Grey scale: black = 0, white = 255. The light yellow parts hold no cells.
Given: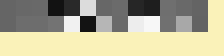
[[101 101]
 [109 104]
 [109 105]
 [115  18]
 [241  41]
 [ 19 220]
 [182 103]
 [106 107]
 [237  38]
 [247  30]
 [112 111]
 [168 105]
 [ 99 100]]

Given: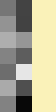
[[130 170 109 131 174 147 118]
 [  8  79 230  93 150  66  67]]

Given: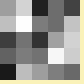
[[ 25  98  62 191 158]
 [189 124 115 254 211]
 [158 114  50 124  33]
 [126 247 161 109 109]
 [105 205 210 195  66]]

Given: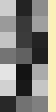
[[ 40 208 228 115 194 154 206]
 [113  23  19  97  60  56  35]
 [128 197 170  32  36 158 141]]

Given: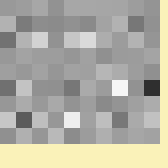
[[144 198 151 112 159 152 114 178 153]
 [176  91 171 195 152 163 179 123 157]
 [150 190 153 145 162 157 210 141 167]
 [185 151 169 144 150 157 146 139 146]
 [140 238 147 119 162 150 198 145 167]
 [156 161 158 170 160 161 218 138 167]
 [175 190 138 156 182 144 173 163 166]
 [157 120 148 246 172 155 156 178 165]
 [166 170 160 146 157 156 179 119 157]
 [162 193 172  47 144 164 149 145 148]]

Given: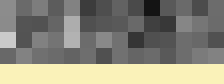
[[104 202 139 140]
 [130  83  84 106]
 [112 129  82 125]
 [107 116 101  92]
 [ 99 178 173 130]
 [110 108  80  60]
 [ 80 137  86  78]
 [113 113  89  98]
 [101  53 105  74]
 [107  80  64  20]
 [ 89  83  56  89]
 [109 109 134 106]
 [123 104 118  76]
 [130  81 107 108]]

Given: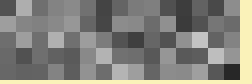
[[103 105 110 158  82]
 [ 98  81 158 133 174]
 [ 99 111 111 129 111]
 [131  97 176 137 131]
 [ 93  90 112 151 138]
 [146 137 157 101 113]
 [109 179 124  70  68]
 [180 113  83 140 100]
 [158 110  63 137 123]
 [101  88 102 108 127]
 [140 150  82 144  80]
 [138  89 145  59  61]
 [159  93 195  82  98]
 [ 87 190  99 118  73]
 [ 39 149 131 107 141]]

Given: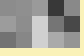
[[115 156 140]
 [135 141 143]
 [208 208 154]
 [170 117  56]
 [148  72 137]]
